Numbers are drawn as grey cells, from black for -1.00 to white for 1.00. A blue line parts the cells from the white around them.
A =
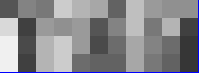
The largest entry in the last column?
0.13
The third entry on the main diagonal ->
0.41
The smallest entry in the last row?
-0.58
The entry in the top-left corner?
-0.33
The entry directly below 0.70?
0.88
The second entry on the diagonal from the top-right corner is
0.41
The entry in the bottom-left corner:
0.88

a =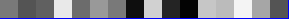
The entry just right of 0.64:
-0.72
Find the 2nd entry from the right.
0.30
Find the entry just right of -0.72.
-0.98
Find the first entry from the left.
-0.05
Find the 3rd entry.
-0.25

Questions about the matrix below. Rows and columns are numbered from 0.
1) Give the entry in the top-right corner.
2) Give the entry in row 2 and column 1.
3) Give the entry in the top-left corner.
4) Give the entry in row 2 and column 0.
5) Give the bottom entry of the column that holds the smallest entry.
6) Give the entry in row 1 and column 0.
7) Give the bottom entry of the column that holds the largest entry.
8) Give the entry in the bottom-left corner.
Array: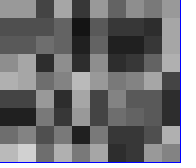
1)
0.20
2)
-0.30
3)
0.20
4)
-0.30
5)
-0.05
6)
-0.38
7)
0.64
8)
0.46

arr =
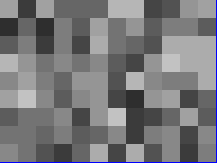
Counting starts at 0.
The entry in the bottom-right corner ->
-0.02
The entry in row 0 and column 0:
0.26
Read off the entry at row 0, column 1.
-0.54
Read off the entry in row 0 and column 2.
0.26
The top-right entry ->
0.26
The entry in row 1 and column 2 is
-0.64
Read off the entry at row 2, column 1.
-0.02
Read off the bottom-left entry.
0.07
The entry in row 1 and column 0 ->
-0.64
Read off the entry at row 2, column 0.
-0.28

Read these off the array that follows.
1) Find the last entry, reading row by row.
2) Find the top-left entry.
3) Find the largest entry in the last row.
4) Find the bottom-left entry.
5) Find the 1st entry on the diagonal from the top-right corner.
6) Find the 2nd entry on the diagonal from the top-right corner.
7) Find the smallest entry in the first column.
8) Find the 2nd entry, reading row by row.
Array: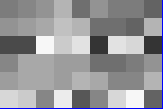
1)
-0.22
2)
-0.03
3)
0.94
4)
0.69
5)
-0.22
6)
-0.22
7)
-0.42
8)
0.05

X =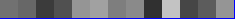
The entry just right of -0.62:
0.53
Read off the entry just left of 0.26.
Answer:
0.17
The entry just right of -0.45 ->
-0.28

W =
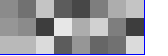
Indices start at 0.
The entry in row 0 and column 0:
0.09
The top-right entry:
0.54
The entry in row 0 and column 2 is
0.54
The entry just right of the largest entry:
0.36
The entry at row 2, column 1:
0.45
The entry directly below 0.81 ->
-0.28

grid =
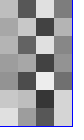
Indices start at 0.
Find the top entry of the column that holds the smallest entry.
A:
0.76
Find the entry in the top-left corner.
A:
0.49
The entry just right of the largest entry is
-0.12
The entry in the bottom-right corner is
0.67
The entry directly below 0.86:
-0.58
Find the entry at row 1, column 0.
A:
0.31
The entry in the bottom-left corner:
0.76
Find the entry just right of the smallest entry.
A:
0.67
